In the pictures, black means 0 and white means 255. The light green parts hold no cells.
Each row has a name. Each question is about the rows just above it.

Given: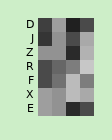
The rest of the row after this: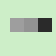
[74]
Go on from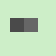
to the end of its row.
[125 199]
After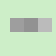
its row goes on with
[169]

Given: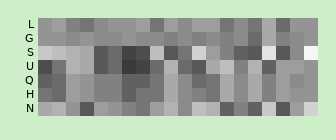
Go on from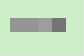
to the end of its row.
[157 139 157 157 117 139 117 169 107 148 148]
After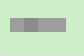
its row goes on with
[117 139 117 169 107 148 148]
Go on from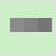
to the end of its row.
[169 139 169 129 157 148 148]
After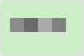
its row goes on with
[139 148]
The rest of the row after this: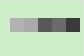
[67 107 178 107 88 169 190 129 178 97 157 157 148]
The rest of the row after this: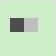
[88 117 209 157 129 97 88 227 88 139 246]

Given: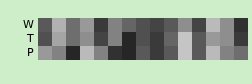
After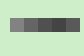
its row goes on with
[142 68 186 142 49]
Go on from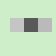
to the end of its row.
[130 110]
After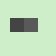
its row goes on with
[142 68 186 142 49]
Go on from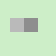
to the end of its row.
[49]
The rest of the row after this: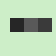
[89 197 89 186 130 110]

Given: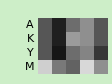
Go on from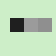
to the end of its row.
[86]
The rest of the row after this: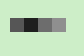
[86]
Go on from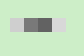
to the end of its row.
[143]
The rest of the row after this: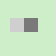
[98 216 143]
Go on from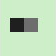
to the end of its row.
[143 86]
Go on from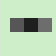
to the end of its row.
[143 86]

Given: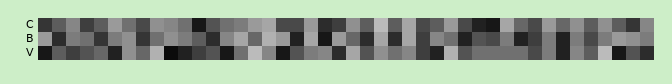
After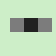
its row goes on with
[73 124 154 144 124]
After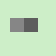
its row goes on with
[187 23 83 44]
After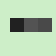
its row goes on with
[124 33 62 124 33 124 73 124 154 144 124]

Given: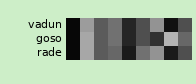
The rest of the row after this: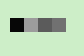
[37 79 147 17 79]
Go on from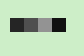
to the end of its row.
[79]
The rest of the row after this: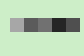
[49 179 103]

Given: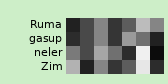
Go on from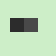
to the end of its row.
[133 53 154 112 33]
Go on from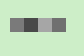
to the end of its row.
[44 240 12]
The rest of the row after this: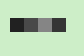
[93 188 133]

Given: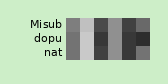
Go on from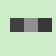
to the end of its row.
[115]
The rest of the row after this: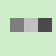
[144 65 105]
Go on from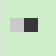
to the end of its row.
[144 56 45]
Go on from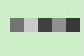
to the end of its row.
[115]

